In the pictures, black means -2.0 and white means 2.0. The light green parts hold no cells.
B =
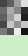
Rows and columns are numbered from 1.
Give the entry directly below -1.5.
1.1
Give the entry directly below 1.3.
0.3
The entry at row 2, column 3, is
0.1
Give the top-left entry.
-0.9
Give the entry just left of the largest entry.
-0.7
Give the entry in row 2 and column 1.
-0.3

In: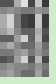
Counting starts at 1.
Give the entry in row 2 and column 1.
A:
0.1
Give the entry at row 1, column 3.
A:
0.7
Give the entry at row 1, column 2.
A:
-0.7
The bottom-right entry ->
-0.3
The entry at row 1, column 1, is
-0.7
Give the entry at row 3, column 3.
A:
-0.1
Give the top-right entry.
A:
-1.1
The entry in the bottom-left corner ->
0.3
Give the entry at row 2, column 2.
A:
0.3
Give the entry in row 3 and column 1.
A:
0.7
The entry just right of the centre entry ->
-0.5
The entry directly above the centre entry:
-0.5
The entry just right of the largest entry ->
-0.9
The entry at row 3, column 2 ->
1.3

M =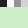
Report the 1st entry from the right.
1.3
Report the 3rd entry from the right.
1.9
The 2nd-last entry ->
0.3

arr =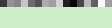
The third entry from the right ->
-0.5
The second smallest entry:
-1.5
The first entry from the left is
-1.1
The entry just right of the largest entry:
0.5
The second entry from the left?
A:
0.3

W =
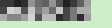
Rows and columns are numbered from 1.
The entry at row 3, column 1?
0.7
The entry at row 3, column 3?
0.1
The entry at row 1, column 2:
-1.1
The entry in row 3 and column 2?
0.1
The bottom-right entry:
0.5
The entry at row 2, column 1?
-0.9
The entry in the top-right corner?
0.5
